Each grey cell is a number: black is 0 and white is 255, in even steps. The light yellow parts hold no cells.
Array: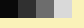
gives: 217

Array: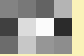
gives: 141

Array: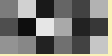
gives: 198

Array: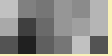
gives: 83

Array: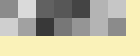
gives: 139

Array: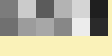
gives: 42

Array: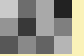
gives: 181

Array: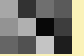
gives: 29
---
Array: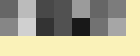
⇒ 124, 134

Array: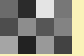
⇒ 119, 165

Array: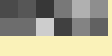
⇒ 142, 109

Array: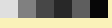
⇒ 7, 223

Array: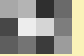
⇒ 106, 94

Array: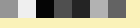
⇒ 99, 149

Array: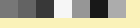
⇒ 172, 119

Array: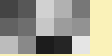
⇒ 119, 188

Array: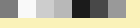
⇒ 153, 124
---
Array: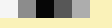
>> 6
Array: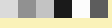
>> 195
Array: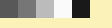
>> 187
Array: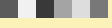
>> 57
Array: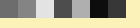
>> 227
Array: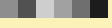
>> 206
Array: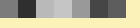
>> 185
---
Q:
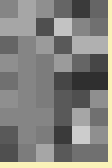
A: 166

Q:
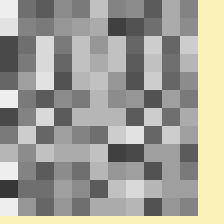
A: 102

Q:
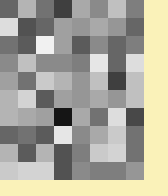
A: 211

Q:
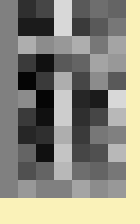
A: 128

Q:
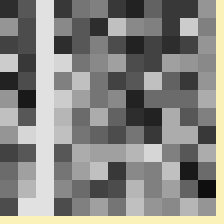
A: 225
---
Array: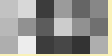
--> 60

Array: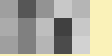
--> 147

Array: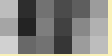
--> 114

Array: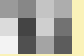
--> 196

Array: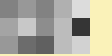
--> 130

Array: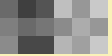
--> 84

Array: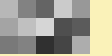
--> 100

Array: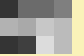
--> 107
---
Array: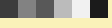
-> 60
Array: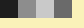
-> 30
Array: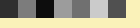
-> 47
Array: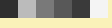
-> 47
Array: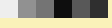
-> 238
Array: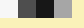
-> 247
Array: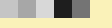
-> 197
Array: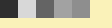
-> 47
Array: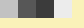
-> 194
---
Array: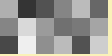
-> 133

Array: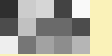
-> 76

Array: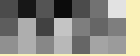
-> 93

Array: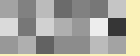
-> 218

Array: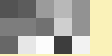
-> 125

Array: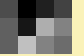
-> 96
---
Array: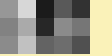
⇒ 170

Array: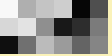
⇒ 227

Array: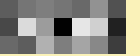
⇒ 219

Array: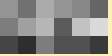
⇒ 160

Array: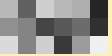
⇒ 132

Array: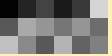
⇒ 169
